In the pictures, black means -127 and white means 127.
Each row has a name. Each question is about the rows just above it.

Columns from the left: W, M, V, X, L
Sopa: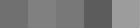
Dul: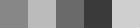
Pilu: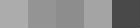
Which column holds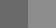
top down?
V
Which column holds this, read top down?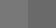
V

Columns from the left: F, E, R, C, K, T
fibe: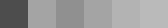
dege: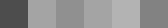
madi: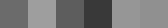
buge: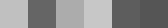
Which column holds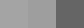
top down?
E
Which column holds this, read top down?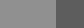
R
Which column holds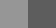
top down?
K

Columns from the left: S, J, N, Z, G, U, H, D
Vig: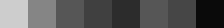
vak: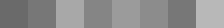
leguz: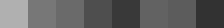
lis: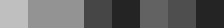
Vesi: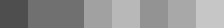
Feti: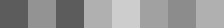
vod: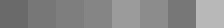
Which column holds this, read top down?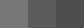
H
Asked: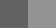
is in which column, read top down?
U
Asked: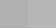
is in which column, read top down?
D
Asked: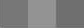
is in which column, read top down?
J
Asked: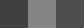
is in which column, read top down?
Z
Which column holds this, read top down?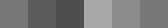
H

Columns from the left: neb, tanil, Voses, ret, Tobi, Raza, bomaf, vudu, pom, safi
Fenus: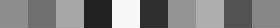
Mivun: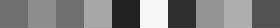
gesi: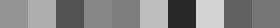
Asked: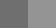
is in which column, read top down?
neb
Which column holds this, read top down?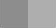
tanil
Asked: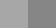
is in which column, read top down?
ret
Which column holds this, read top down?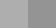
vudu
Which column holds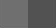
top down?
Voses

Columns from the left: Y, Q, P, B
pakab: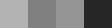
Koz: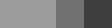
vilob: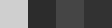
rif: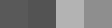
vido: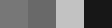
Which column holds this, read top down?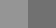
P
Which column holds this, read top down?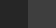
B
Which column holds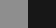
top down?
B
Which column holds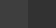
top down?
B
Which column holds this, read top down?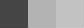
P
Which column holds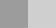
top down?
Y

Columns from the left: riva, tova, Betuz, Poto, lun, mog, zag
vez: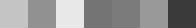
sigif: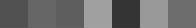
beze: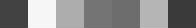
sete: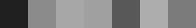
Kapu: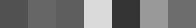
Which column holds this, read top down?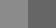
tova
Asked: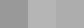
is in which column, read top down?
mog
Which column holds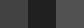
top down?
riva
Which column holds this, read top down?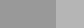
mog
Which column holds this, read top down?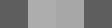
Betuz

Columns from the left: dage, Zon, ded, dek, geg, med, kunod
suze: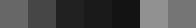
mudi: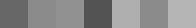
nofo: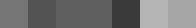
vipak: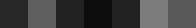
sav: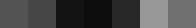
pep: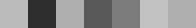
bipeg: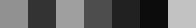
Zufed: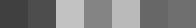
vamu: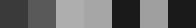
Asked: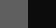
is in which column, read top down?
dek
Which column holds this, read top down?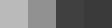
dage
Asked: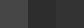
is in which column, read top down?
Zon
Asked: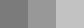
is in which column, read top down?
med

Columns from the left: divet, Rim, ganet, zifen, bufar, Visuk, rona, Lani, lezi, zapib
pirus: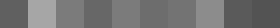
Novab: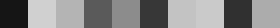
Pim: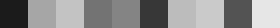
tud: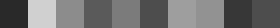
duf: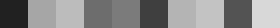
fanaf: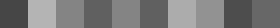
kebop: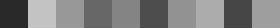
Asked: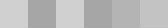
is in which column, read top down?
Rim
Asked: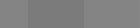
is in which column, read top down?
bufar
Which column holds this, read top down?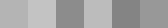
ganet
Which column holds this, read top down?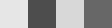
zapib
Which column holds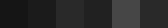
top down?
divet
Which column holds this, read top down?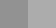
Lani

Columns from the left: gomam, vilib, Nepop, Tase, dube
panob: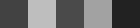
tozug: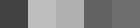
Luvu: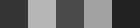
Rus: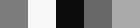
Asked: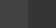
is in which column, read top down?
gomam
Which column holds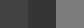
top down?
gomam
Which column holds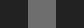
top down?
dube
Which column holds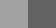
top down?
Tase
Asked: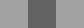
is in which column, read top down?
Tase
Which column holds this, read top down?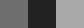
dube
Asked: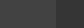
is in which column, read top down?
gomam

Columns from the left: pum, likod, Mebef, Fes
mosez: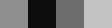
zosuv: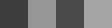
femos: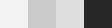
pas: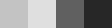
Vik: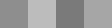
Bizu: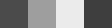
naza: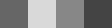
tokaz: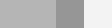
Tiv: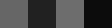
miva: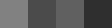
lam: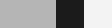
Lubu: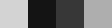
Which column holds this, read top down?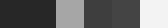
Fes
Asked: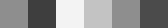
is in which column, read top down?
pum
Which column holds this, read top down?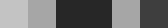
Fes
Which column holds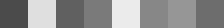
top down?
Mebef
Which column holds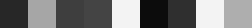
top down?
Fes
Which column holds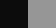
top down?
likod

